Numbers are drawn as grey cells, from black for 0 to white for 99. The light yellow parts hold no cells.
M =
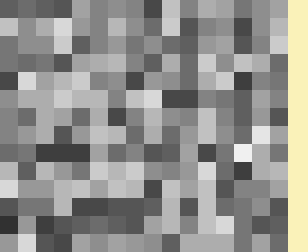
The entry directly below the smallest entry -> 59
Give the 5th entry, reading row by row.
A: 63
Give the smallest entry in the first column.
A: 19
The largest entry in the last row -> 84
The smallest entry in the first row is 28
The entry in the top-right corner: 63
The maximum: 93
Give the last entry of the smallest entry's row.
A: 37
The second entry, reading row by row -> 42
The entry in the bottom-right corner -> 42
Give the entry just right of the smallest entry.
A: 59
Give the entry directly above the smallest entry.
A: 33
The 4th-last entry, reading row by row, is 67
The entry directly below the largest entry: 24
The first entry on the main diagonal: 37
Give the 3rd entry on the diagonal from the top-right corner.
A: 33
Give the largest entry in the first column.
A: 84
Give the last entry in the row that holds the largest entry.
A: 46
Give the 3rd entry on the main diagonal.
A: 55
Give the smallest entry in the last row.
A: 28
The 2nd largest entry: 89
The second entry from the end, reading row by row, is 63
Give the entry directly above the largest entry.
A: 42
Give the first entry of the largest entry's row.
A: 42
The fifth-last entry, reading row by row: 67
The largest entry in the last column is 79
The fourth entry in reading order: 33
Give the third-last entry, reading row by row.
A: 46
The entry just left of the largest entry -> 46

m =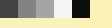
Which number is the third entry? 64
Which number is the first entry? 26
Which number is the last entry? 5

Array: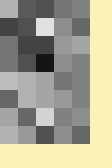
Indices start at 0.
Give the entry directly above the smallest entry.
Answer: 26
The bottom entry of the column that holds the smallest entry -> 31
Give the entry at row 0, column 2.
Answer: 31
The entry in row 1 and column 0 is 26
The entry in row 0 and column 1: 35
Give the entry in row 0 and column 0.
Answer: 69
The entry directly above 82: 64
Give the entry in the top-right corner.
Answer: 50
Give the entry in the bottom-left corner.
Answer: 69
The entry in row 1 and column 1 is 31
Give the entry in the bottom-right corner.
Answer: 40

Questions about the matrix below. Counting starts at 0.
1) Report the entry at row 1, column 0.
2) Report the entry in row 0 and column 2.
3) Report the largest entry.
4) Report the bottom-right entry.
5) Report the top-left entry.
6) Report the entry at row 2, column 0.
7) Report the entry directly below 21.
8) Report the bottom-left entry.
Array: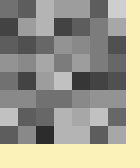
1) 26
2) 70
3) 80
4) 65
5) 44
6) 36
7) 53
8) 36

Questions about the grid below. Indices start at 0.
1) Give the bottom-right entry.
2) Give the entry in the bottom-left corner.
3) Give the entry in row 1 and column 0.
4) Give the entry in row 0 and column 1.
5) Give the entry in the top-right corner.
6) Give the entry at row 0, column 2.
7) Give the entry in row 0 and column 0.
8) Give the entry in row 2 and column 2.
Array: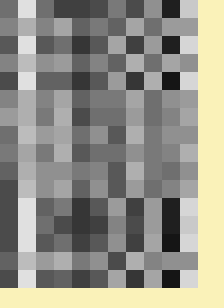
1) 83
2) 29
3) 51
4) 87
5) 78
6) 43
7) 43
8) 34
